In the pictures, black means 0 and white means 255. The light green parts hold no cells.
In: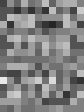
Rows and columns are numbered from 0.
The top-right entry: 128
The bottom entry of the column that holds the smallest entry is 143
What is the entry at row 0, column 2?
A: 99
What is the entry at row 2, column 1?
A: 189
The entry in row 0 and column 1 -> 143
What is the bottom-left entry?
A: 113
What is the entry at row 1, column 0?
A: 83
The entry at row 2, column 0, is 83
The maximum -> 233
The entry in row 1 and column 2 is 52
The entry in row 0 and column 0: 68
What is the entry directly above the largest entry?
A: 83
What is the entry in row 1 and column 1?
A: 83
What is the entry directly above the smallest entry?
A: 143
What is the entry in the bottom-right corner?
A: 128
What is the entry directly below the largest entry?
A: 83
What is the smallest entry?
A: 37

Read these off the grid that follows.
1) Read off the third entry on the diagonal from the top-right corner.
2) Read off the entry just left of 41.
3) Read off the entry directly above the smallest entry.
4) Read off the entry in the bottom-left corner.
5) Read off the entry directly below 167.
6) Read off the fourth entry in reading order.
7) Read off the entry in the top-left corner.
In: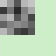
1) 86
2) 116
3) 86
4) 183
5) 71
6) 183
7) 196

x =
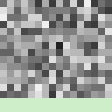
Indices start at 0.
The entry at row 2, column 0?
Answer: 240
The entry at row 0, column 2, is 141
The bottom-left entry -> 87
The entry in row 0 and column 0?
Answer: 113
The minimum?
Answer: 35
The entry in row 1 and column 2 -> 99
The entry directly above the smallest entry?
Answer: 197
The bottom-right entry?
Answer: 197
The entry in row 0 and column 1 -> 197
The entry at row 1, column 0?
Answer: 224
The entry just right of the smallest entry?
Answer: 224
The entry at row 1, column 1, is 184
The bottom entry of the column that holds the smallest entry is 224
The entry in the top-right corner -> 87

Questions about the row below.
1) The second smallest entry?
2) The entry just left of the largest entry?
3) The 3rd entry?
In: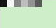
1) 89
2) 19
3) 131
